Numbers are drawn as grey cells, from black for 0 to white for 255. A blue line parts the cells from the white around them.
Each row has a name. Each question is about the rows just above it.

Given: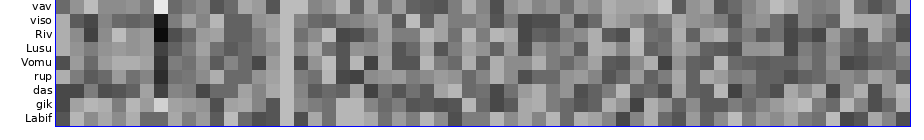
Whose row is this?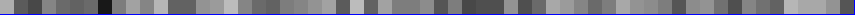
viso
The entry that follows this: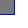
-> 140

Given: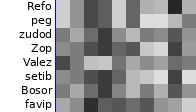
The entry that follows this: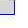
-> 66
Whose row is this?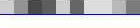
peg
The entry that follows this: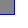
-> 184
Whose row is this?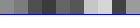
Zop
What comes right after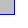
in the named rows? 198
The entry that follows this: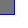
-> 168
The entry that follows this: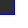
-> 94

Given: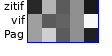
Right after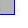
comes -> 91
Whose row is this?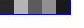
zitif
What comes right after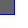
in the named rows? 144
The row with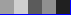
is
Pag
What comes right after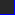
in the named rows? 180
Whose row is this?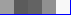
vif
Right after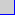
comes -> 91

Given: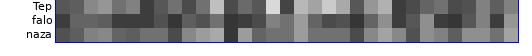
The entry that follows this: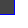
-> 184
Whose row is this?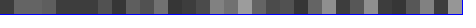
falo
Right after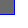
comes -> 87

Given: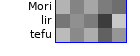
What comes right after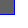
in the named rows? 150
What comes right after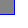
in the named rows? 166
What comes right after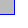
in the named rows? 138
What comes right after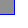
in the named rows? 124

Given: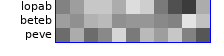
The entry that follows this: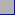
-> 186
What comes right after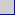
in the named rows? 122

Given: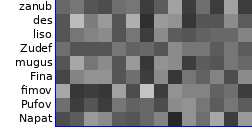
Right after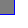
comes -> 154
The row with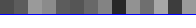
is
Napat
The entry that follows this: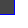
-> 131

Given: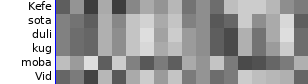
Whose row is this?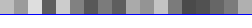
moba
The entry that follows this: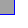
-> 204
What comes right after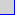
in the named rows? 170

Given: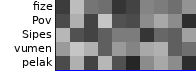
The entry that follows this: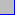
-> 117
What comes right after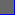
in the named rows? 95
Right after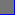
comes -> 111
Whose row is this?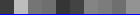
fize

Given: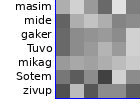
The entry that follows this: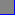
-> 140
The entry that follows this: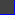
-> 209
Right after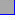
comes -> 161
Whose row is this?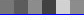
Sotem
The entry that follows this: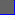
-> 174
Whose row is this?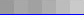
mikag
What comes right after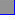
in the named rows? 154

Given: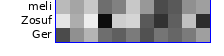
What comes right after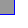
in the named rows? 75
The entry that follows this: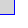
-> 89
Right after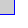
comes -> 213
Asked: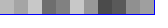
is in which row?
meli
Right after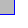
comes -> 165
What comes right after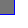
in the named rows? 102
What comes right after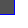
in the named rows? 117

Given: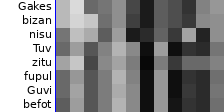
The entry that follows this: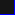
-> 51
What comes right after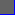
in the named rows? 57
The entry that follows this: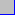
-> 171

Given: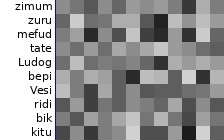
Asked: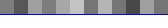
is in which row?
bik
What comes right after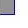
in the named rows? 189
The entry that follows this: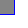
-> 102

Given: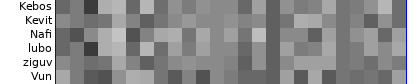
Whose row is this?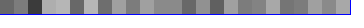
lubo
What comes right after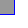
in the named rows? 138

